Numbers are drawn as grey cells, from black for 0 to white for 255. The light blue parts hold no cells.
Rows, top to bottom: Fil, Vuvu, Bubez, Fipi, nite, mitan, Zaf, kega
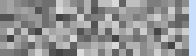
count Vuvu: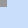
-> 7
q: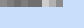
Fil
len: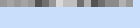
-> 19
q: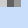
Bubez

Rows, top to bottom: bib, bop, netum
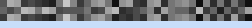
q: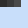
bop
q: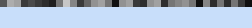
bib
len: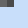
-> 2

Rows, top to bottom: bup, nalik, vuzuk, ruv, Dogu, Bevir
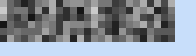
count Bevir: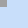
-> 4
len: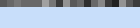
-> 20
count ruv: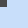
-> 4
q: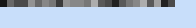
ruv
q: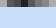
ruv
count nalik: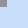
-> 1

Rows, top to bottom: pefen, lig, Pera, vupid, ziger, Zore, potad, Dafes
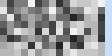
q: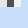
ziger
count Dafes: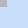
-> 4
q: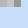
Dafes
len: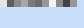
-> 11
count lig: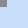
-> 3
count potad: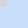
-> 4
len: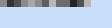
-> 13

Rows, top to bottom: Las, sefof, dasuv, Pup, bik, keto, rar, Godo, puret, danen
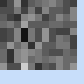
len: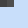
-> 2
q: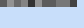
rar
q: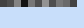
keto
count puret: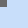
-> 5
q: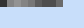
Godo

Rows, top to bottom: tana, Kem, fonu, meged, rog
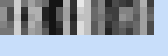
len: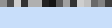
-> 16
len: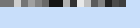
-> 18

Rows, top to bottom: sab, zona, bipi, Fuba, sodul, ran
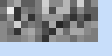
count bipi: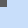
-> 4
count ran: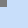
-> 4
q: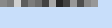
Fuba
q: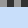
bipi
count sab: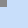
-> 4

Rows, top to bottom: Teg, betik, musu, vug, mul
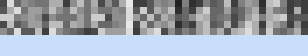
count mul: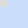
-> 5
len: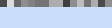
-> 16
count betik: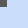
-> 4
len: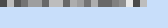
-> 21
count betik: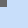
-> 4
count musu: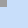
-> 4
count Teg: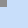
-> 6

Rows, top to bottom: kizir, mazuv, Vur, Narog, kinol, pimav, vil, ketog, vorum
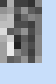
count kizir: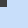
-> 3
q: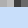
Vur
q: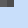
mazuv
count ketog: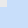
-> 1
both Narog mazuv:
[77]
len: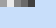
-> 5
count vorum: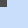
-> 1

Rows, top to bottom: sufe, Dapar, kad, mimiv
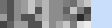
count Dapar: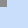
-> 3
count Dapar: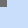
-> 1
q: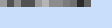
kad
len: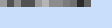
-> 13
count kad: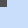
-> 3
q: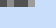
kad
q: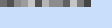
Dapar

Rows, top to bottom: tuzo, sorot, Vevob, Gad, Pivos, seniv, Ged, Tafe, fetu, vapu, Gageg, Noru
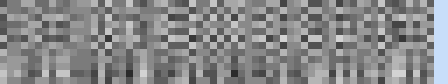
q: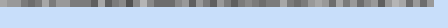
vapu
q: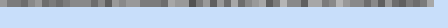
sorot

